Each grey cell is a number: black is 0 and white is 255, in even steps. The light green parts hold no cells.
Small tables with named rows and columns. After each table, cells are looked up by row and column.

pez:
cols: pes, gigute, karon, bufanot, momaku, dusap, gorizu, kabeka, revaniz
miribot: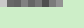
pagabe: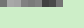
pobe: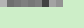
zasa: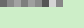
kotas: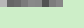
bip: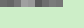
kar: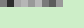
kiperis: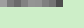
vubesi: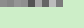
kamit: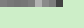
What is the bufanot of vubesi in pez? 143
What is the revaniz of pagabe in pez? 116
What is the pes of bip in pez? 108
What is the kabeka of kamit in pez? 125
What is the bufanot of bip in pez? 160
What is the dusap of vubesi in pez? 167
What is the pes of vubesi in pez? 141
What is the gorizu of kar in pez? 122
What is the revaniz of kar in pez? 154
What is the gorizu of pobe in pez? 65
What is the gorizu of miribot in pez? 79
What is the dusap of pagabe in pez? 129
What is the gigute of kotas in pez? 102
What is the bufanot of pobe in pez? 127
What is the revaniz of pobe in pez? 147
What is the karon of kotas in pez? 107
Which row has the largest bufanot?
kar

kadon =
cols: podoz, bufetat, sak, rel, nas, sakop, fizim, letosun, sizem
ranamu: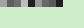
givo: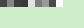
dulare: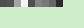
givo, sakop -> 123
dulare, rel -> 245
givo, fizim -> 153
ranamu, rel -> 189
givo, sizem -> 251
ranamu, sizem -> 30
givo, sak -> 61
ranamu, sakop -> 153
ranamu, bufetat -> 95
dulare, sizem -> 43
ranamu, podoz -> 163
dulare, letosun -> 104
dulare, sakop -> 130
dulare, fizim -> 121
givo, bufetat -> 134
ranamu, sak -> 111

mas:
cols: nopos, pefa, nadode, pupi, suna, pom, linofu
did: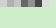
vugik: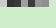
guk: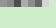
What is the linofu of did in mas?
221
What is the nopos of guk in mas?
148
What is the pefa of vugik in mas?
50
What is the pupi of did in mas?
102
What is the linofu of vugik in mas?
143
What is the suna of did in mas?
145
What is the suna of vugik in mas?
60
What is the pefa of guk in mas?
136
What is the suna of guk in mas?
140

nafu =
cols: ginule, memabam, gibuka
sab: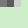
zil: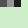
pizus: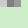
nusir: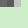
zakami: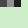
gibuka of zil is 29
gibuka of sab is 206
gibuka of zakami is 31
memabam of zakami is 147
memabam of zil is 149
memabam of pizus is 129
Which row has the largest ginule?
pizus

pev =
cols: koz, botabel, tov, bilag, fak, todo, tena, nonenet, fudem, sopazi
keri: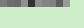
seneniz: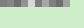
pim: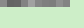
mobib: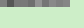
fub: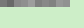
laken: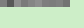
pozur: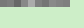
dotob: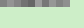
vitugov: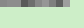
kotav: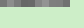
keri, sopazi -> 153
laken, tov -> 143
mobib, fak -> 111
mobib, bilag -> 121
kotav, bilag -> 103
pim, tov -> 102
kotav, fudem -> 126
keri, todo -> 142
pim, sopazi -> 131
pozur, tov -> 104
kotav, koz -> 119
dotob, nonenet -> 150
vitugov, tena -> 150
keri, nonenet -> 129
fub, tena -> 136
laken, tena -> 126
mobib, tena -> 117
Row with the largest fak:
seneniz

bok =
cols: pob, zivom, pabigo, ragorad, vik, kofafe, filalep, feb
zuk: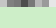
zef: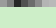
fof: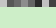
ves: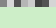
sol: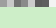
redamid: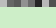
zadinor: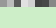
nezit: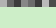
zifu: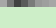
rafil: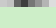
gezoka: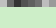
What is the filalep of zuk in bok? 154
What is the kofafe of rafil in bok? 148
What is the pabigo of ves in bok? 83
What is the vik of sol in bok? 203
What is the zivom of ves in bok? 216
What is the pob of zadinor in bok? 152
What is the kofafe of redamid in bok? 37
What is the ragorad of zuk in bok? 77
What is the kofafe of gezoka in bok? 113
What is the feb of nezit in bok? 75
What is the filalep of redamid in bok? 184

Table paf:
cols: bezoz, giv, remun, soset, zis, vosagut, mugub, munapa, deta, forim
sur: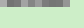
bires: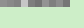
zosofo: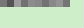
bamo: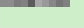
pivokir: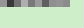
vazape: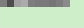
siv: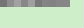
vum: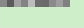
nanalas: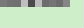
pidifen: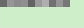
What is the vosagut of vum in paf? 108
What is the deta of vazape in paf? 125
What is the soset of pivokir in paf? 174
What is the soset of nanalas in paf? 191
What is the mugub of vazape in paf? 122
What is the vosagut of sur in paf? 155
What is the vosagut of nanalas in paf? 187
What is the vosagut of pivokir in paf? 154
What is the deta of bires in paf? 141
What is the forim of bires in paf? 118
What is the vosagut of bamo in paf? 167
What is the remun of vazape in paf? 162
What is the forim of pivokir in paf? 140

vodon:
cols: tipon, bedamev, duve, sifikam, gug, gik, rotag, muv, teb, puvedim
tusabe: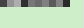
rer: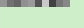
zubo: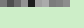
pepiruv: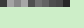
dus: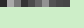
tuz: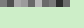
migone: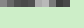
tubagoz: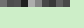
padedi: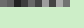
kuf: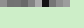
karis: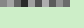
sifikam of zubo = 147
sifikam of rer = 144
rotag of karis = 174
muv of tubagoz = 57
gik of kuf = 171
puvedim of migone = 72

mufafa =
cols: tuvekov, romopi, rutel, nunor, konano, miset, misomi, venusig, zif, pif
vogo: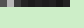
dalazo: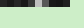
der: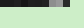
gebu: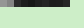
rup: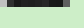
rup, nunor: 33
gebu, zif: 30
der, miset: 30
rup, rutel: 26
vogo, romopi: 184
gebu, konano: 23
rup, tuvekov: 192
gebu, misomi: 36
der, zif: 153
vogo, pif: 34
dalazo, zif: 21
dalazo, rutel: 38
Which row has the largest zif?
der

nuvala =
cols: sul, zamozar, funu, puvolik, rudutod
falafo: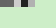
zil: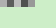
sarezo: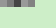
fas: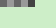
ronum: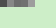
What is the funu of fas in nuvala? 102
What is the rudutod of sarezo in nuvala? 130
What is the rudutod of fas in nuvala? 66
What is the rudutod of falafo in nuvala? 177
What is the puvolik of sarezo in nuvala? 153
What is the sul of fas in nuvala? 104
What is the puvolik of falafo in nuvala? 33
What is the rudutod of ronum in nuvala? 157

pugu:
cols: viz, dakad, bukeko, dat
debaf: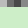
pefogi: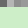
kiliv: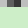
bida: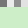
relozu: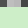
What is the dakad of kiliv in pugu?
95
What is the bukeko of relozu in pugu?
184
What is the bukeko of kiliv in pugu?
55
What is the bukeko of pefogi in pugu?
142
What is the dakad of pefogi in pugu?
181
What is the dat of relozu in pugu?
69
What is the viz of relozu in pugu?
79
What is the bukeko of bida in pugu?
143
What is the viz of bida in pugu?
118
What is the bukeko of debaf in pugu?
73
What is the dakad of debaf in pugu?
109
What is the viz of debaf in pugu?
187
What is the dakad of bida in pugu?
235
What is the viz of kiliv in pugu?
193
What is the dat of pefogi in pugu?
153
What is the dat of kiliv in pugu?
190
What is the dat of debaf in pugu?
135
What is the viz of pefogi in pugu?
105

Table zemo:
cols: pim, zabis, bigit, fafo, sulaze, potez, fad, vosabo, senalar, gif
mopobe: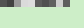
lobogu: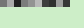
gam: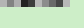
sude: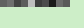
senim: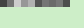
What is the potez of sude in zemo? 62
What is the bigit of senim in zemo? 205
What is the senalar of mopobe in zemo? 207
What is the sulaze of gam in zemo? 61
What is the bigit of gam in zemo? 174
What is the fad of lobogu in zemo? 62
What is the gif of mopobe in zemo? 94
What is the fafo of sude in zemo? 92
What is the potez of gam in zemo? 184
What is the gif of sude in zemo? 89
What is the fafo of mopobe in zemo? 218
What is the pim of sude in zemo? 97
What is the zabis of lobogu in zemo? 170
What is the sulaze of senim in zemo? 177
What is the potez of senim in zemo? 84
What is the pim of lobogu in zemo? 117
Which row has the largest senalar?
mopobe

